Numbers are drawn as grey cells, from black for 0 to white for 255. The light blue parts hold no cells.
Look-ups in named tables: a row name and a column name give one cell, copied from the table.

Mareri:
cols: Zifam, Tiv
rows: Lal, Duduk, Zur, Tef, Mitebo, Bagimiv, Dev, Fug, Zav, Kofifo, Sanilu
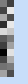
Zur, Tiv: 76
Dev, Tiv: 160
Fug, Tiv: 225
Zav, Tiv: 171
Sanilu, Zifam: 163
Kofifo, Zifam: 114
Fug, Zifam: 4
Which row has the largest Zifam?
Mitebo

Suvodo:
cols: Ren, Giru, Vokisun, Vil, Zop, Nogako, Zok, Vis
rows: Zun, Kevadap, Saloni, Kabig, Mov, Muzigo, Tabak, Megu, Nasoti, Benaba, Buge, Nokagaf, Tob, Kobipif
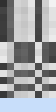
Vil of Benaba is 195
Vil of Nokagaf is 202
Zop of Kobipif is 213
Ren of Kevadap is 67
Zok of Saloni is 201
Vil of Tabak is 94
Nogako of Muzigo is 66
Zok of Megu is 87
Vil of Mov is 203
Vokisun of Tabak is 82
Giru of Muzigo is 96

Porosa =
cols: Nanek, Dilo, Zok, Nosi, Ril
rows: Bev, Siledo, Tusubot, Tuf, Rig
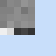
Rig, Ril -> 50
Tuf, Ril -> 141
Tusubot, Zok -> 142
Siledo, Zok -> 142
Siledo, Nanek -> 129
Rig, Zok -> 55
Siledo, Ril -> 134
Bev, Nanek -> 120
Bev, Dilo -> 136
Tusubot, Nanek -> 132
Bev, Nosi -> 148
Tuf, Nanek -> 127
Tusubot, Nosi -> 139
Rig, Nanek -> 239
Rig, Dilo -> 219
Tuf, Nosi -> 146
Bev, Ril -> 139
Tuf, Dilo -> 152

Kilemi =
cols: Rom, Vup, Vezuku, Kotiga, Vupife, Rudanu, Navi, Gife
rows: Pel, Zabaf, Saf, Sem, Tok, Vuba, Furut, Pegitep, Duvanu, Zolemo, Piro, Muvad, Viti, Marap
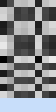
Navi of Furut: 56
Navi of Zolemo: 71
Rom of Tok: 34
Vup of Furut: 190
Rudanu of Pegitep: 184
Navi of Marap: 67
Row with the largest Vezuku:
Duvanu

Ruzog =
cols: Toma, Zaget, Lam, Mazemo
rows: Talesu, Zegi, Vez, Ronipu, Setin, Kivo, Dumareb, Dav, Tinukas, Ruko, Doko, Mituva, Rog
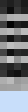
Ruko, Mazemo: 35
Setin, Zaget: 184
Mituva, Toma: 174
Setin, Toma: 175
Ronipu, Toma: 64
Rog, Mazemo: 172
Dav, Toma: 69
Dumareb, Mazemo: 179
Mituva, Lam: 154
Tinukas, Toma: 157
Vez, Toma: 146
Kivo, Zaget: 18
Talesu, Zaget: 31

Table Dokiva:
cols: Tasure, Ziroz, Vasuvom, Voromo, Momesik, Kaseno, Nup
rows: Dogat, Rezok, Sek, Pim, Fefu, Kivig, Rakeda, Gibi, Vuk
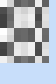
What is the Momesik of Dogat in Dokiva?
99
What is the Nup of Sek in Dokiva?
224
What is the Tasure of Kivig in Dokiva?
243
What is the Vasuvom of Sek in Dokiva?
229
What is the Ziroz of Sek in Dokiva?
104
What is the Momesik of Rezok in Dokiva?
228
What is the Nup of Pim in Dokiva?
220
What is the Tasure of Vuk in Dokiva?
240
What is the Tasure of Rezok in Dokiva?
77
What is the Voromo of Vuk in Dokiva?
119
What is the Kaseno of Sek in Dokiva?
73
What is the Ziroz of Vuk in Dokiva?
209

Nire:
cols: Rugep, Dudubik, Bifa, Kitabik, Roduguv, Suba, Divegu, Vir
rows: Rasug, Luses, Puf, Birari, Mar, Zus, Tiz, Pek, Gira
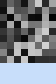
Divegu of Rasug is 41
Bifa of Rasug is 71
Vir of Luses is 80
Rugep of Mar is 53
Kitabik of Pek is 19
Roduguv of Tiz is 196
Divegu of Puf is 163
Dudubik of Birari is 168
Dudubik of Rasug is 99
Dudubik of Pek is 40
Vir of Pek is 86
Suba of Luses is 53
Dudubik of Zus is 80

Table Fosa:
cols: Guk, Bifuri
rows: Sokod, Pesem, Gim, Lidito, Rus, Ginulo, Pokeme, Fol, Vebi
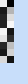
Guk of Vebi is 217
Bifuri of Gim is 220
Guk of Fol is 25
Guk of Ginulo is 226
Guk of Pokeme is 38
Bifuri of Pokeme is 190
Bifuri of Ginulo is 47
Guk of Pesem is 25
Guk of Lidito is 36
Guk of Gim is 36
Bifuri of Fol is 210
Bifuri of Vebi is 19
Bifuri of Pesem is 181
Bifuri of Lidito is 247
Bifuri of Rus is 22
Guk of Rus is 244
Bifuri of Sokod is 1
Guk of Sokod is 237
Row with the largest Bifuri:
Lidito

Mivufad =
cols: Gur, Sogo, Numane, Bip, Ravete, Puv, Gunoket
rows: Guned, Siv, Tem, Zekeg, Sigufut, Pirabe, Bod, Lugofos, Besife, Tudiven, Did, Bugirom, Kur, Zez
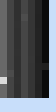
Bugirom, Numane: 49
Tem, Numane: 48
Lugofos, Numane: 49
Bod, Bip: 70
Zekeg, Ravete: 53
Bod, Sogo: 68
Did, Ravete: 53
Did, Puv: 35
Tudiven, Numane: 48
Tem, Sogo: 68
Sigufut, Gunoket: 11
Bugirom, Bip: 70
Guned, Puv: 35

